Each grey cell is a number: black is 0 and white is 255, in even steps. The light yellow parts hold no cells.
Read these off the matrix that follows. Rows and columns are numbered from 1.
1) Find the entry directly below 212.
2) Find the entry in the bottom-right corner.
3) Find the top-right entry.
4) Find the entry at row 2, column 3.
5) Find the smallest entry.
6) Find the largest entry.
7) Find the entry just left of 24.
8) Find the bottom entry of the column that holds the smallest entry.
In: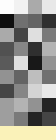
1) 146
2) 69
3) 232
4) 100
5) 15
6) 253
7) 223
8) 158

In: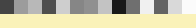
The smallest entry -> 24
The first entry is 68
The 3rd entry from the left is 184
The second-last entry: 217

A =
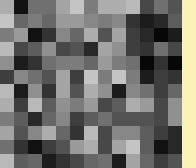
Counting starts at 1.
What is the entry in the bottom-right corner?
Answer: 83
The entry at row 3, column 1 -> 124
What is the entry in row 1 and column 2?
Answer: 18
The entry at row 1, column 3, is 112
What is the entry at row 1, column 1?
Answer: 173
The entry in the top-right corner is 83
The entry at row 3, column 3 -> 18
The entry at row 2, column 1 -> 196
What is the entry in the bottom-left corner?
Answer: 185
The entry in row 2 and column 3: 124
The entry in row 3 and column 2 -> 154

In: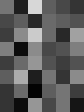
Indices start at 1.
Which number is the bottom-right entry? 21
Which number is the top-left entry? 117
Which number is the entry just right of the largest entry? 94
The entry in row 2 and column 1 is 72
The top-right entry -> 52
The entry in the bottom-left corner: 52
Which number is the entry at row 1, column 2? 30
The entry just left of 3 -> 106
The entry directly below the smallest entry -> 150

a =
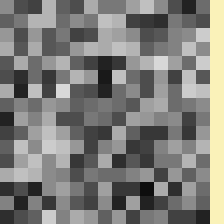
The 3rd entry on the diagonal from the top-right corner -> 130
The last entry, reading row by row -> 34
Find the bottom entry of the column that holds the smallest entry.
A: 120
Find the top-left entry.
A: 139
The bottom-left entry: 46
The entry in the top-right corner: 108
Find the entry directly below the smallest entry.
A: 34
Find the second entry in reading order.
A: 77
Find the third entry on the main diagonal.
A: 151
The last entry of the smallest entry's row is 108
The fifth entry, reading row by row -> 96
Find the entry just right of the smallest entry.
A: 171
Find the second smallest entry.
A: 25
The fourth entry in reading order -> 180
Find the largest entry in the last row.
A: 204

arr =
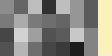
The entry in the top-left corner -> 140
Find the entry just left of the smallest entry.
59
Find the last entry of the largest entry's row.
131
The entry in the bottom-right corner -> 131
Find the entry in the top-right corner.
91
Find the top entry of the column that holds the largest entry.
101
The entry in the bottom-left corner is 82
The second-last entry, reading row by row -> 28

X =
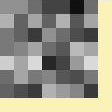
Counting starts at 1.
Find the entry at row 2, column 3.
165
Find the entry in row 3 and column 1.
121
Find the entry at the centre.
109
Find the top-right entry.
109
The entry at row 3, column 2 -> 98
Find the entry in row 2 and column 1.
177
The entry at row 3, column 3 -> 58
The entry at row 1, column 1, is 145
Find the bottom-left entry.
98
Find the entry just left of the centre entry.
165
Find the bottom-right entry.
58
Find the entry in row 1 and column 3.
109
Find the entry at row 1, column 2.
145
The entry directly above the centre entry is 145

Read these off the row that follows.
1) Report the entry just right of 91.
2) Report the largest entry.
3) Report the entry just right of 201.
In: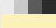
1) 44
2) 235
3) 91

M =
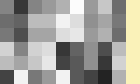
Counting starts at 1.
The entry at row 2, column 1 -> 109
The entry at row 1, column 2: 55
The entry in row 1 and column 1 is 132
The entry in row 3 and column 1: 120
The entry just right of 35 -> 177
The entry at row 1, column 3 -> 132
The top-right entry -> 109
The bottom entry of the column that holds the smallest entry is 35
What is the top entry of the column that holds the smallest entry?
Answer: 199
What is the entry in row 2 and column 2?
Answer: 99

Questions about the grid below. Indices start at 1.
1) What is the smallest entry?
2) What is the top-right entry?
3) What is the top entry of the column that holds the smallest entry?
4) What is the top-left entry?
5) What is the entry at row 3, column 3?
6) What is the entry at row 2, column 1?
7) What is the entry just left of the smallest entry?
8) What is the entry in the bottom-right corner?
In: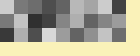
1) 48
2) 66
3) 109
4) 204
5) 78
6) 121
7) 195
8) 109

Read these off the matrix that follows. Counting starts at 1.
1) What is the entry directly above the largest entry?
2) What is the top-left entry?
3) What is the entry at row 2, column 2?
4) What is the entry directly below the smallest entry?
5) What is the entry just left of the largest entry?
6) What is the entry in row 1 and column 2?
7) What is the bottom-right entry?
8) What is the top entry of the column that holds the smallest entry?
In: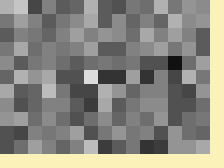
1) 110
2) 177
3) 159
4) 70
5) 81
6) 197
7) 168
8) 119

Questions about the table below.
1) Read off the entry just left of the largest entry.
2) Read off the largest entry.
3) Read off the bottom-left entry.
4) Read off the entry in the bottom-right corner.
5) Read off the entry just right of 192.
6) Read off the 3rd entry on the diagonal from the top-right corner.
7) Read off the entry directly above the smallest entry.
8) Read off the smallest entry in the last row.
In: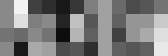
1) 137
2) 242
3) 137
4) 233
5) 86
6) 149
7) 36
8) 24
